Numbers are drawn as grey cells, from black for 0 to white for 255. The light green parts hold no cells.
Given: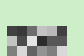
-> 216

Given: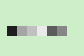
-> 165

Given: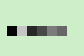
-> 197

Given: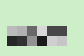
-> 49

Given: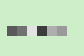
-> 113

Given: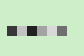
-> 194

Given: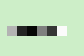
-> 36

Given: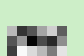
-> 249

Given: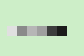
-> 138
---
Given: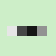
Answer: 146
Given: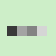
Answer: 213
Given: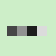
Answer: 219
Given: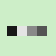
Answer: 84
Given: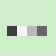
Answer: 102
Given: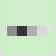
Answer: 216
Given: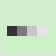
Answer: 228
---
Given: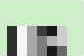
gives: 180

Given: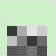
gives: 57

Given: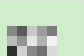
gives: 176

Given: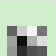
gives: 172

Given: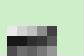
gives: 55

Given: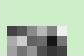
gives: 22

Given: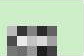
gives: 215
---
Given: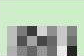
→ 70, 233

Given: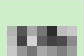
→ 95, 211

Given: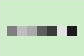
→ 95, 226

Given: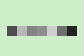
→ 142, 205

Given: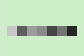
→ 138, 199

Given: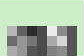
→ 74, 235

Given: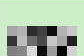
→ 74, 218

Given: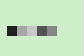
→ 199, 199
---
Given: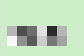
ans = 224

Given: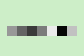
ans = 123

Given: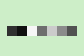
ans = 110

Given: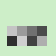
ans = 75

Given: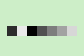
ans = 80

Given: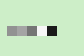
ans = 247

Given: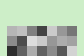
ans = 67

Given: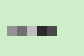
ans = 42
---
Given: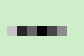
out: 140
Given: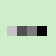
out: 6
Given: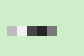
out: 121
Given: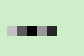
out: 38
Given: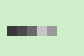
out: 154
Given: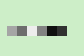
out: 49
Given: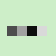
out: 217
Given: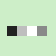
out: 137
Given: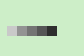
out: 46
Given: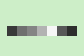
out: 45
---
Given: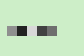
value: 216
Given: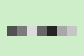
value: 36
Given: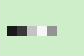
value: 195
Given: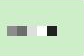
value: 222
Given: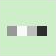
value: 249
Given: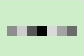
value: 217
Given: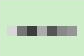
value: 85
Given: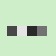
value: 228
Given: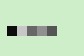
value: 103
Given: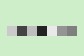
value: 233
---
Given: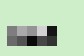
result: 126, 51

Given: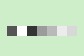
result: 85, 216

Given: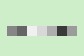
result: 134, 155

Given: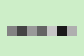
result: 131, 175

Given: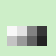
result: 248, 35

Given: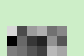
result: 215, 166

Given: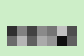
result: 47, 96

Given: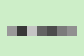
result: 153, 144

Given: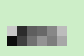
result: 200, 167
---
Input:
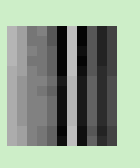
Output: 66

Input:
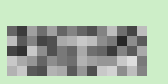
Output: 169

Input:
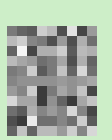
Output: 175

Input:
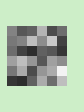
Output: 54

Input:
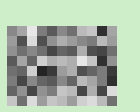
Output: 112
